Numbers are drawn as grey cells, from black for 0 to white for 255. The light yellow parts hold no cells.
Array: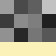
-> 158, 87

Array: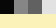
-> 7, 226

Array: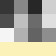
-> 54, 142

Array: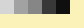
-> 213, 15

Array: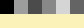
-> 1, 100

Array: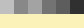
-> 191, 48

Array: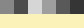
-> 135, 53

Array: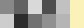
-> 136, 181

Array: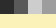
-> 44, 157

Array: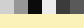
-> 208, 89
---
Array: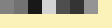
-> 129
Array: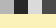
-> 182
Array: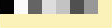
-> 4
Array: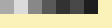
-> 169
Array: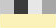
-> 201
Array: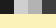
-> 28
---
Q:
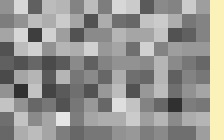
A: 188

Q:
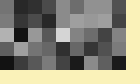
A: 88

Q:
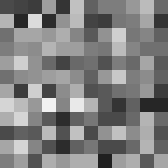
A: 81

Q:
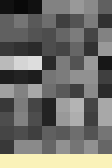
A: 138

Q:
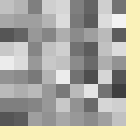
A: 159
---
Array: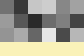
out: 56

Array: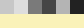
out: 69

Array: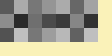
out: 50

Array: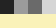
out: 106

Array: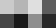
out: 40

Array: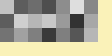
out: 58

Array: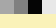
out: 128

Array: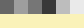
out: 102

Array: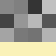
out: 67

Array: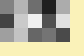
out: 67
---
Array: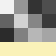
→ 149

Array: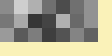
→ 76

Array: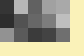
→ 97

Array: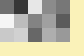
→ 231

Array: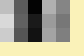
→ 3

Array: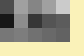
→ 133

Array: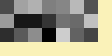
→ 134

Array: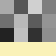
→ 86
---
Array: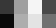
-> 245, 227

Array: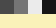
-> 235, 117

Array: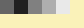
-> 233, 174

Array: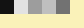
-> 226, 191

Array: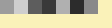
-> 206, 176

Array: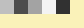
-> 243, 191

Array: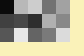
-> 231, 219

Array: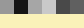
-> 201, 166

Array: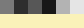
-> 229, 179
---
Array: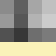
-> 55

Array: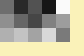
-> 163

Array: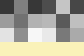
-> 233

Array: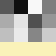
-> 234

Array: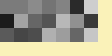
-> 157

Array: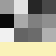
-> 100

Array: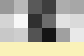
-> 21
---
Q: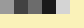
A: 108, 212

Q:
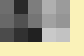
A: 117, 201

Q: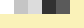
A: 220, 255

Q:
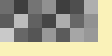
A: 70, 201

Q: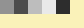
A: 189, 233

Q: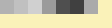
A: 155, 208
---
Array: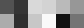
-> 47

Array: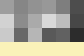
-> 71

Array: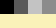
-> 89

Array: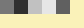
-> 96

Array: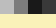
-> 57

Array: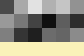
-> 31

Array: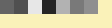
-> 80

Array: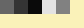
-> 52

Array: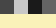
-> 70
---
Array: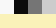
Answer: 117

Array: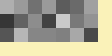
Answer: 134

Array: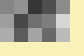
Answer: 164

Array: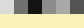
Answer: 20

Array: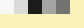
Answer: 28

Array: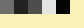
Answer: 77

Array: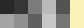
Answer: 95

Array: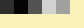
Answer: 83

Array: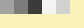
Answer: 59
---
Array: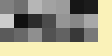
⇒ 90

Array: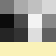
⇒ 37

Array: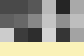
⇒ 204

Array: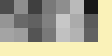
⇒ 164

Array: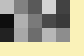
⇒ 34

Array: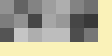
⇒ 84

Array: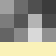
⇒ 100

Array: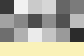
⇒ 110
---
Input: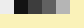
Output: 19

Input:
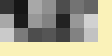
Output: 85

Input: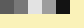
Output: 120

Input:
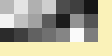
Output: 112

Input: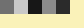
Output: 200

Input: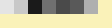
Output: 112

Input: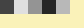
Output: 223

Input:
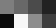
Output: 11
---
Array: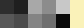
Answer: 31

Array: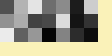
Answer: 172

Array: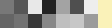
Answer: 86

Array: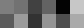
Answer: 114

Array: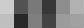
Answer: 82

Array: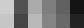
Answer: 82
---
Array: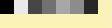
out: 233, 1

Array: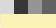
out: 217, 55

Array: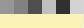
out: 211, 48

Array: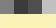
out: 192, 59

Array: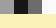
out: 249, 22

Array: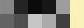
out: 198, 11
